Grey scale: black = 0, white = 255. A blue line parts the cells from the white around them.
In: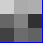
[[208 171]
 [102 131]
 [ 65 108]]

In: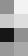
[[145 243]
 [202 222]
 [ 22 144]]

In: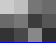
[[204 190]
 [106 119]
 [ 51  72]]

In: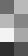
[[108 186]
 [184 133]
 [243 168]]

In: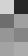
[[211  39]
 [110 160]
 [150 133]]

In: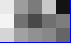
[[233 157]
 [244 114]
 [213 161]]

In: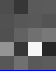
[[77 54]
 [81 87]
 [80 98]]
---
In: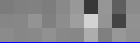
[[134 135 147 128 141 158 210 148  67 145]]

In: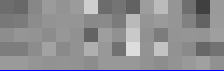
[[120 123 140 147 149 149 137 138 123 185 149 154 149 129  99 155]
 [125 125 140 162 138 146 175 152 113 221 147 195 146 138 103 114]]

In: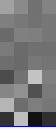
[[127 120 114 119]
 [122 107 112 112]
 [ 76 114 196 128]
 [181 109 126 119]]

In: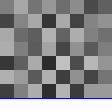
[[ 69 133 168  54 169  67 132 146]
 [173 127  92 165  70 145  90 126]
 [176 155  90 176  62 144  69 117]]

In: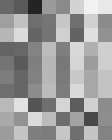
[[159 193 110 117 198 112 208 139]
 [100 103 131 188 127 216 176 207]
 [125 102 129 183 122 200 167 195]
 [185 225  85 111 213  93 209 140]
 [156 197 127 124 198 111 196 131]]

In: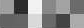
[[ 98 100 217 105  67 171]]

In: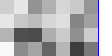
[[230 199 188 214 223 133 161]
 [248 140 164 101 182  61 121]]
